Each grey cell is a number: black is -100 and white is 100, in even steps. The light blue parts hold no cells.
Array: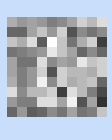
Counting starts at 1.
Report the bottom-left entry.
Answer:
-19
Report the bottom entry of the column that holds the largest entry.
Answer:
9
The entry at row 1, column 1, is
36
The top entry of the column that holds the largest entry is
-1
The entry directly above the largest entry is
19
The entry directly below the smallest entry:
54
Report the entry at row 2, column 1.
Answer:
-19
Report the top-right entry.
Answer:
73
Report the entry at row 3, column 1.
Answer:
54
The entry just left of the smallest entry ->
28
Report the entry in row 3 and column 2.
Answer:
36
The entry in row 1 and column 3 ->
28
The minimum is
-61
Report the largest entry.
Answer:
99
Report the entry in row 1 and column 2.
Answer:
19
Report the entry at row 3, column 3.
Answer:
73
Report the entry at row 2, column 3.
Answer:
28
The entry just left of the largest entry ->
-27
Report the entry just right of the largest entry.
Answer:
54

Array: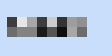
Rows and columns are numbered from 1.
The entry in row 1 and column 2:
80
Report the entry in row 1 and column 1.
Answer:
-52
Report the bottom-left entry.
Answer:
-15
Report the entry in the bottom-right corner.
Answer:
-15
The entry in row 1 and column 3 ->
31

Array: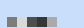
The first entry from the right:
33
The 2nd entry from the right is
-58
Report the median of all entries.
-3

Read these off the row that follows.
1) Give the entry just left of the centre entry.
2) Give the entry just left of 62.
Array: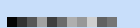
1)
-51
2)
19

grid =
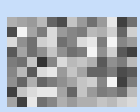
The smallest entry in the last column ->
-50
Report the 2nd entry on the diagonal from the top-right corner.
-21
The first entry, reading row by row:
37
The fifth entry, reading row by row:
-21
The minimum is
-60
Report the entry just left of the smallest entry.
54
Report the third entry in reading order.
21
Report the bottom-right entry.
71
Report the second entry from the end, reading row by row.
62
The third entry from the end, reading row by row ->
45
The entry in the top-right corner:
-12
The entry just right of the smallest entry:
5
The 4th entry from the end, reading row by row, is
54
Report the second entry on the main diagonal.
91
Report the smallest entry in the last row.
-50
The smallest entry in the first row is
-50
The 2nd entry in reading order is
29
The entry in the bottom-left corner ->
29
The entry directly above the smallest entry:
13
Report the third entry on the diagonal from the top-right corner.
91
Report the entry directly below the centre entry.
54
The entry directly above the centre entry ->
-12
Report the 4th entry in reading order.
45

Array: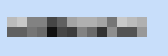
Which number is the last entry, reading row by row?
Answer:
19
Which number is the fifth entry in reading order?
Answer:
-45
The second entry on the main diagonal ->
-25
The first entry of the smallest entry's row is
-25
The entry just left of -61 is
-17
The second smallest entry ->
-61

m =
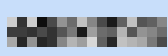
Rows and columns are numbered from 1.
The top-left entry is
61
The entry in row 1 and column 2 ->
-60
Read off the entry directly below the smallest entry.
-42
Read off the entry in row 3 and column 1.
32
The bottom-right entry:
-42
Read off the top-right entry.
5
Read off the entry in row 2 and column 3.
-60
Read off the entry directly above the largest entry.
24
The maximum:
69
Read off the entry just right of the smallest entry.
-42
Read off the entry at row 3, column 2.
-70
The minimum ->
-90
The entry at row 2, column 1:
-52
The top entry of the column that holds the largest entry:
5

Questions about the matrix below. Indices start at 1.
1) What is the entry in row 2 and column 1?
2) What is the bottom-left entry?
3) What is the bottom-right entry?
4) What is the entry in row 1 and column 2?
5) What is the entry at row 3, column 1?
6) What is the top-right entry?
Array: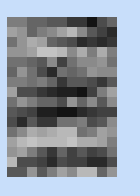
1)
26
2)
-31
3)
16
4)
-2
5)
-11
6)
-21
